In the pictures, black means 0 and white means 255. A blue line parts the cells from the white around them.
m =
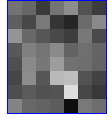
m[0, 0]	115
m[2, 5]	120
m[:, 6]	[60, 137, 74, 101, 99, 66, 56, 110]
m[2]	[148, 104, 86, 73, 61, 120, 74]
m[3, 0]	88
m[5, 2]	86
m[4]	[79, 138, 119, 157, 113, 110, 99]
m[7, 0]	132
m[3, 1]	128
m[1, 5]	107
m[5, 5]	82
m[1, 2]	121
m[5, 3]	185
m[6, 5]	71
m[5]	[70, 141, 86, 185, 190, 82, 66]

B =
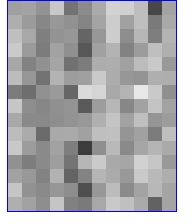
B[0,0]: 159
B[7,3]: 144
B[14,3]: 197
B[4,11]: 153
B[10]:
[200, 156, 138, 162, 126, 60, 143, 185, 138, 166, 181, 170]
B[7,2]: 135
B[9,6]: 191
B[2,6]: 151
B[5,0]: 188
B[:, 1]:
[163, 155, 168, 155, 130, 150, 110, 142, 138, 171, 156, 125, 152, 146, 162]
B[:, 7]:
[210, 205, 205, 179, 174, 172, 168, 183, 196, 192, 185, 169, 171, 188, 201]
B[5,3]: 179
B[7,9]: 162
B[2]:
[191, 168, 127, 147, 151, 101, 151, 205, 141, 183, 126, 180]
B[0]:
[159, 163, 147, 200, 115, 139, 170, 210, 208, 190, 71, 163]
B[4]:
[167, 130, 145, 165, 113, 124, 173, 174, 161, 188, 201, 153]
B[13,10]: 184
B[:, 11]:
[163, 169, 180, 175, 153, 174, 143, 163, 156, 191, 170, 153, 174, 164, 164]
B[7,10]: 195
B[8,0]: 168
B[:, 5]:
[139, 132, 101, 87, 124, 160, 218, 90, 152, 161, 60, 182, 131, 79, 122]
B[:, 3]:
[200, 152, 147, 162, 165, 179, 154, 144, 142, 169, 162, 158, 178, 150, 197]
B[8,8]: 162
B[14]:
[175, 162, 142, 197, 129, 122, 168, 201, 192, 170, 98, 164]
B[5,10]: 175
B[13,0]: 197
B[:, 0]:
[159, 174, 191, 202, 167, 188, 124, 198, 168, 188, 200, 145, 162, 197, 175]
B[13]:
[197, 146, 138, 150, 141, 79, 152, 188, 139, 163, 184, 164]

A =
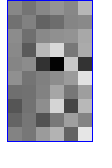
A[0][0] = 135
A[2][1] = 111
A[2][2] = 137
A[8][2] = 82
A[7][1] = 114
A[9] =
[131, 119, 155, 179, 99, 230]
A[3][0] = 137
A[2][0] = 140
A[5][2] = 128
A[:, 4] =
[135, 133, 147, 120, 200, 155, 119, 70, 159, 99]
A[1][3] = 109
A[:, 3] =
[147, 109, 144, 217, 3, 141, 166, 213, 120, 179]
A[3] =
[137, 90, 184, 217, 120, 171]
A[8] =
[100, 118, 82, 120, 159, 131]
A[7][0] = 85
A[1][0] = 113

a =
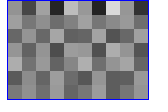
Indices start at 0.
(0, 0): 147
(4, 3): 99
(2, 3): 166
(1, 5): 161
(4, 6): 111
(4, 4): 134
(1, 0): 159
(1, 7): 138
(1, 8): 153
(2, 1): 148
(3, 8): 148
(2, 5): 101
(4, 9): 101
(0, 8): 150
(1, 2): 143
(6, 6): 156
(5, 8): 95
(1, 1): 119
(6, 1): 144
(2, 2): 104
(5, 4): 108
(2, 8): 104

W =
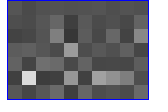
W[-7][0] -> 85
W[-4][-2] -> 96
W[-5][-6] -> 55
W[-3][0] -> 98
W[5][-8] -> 61
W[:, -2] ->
[83, 72, 67, 96, 71, 126, 75]
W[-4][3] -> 75
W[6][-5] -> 102
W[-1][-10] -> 87
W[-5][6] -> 72
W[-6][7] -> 80
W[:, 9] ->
[80, 99, 136, 70, 93, 78, 105]
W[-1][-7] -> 106
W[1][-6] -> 63
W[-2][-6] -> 151
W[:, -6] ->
[81, 63, 55, 155, 73, 151, 63]
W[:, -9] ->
[74, 75, 71, 96, 68, 219, 70]
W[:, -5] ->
[82, 89, 92, 77, 99, 65, 102]
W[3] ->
[92, 96, 86, 75, 155, 77, 88, 80, 96, 70]

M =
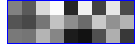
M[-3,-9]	129
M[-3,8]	74
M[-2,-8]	72
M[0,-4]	241
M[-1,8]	56
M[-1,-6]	134
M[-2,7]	145
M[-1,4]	28
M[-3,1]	90

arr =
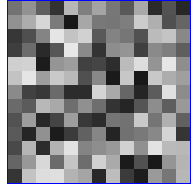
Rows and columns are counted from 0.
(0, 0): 115
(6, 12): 140
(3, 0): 62
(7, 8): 37
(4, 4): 158
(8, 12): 97
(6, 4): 44
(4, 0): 207
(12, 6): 40
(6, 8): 102
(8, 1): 157
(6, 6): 212
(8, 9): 201
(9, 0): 90
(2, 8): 118
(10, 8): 209
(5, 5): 80
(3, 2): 42
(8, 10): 117
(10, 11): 186
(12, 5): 165
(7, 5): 144
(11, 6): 209
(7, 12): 153
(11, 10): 25
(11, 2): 216
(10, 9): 144
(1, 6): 120
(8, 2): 40
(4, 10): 148
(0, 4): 183
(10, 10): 226
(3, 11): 127
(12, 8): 59
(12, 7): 189
